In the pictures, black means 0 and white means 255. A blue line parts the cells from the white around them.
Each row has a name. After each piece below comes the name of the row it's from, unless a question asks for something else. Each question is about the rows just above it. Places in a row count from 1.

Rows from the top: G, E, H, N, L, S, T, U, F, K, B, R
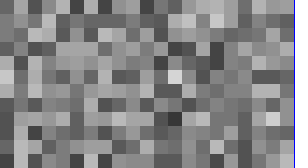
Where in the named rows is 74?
R, 16
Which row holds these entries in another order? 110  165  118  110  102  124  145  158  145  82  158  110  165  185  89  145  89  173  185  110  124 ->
H

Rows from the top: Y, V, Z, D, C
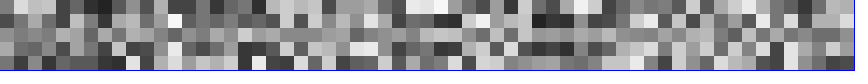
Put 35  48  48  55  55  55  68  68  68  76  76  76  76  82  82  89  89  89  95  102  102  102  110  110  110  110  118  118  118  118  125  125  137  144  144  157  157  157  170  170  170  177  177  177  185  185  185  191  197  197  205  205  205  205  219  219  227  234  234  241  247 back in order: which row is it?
V
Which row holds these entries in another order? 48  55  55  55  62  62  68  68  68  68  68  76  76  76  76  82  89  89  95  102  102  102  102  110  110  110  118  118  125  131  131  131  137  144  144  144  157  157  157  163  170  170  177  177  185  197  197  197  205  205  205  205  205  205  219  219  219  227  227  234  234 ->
D
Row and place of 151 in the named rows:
Z, 39
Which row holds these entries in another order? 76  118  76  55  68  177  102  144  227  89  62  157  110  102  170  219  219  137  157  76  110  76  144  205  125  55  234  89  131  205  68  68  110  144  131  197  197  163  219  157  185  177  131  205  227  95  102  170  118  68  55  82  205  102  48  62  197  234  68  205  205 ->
D
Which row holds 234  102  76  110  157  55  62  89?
D
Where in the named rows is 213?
C, 35
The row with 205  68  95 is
C

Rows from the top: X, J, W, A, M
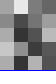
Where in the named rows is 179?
M, 3
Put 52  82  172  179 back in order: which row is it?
M

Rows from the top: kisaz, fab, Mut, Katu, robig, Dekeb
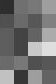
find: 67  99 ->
Mut
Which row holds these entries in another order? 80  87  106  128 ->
fab
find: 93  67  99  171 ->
Mut

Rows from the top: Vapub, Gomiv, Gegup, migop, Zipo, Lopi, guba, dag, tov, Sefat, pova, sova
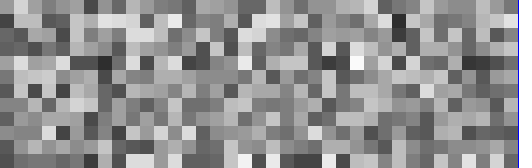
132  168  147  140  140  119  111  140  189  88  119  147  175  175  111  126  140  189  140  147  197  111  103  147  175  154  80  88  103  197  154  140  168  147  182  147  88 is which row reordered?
pova
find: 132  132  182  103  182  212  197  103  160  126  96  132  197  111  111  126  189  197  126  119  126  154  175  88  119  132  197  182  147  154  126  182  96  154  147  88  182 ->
dag
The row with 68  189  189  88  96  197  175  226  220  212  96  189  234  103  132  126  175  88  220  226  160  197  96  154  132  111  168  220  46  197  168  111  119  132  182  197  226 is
Gomiv
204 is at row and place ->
Lopi, 4
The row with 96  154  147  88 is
dag

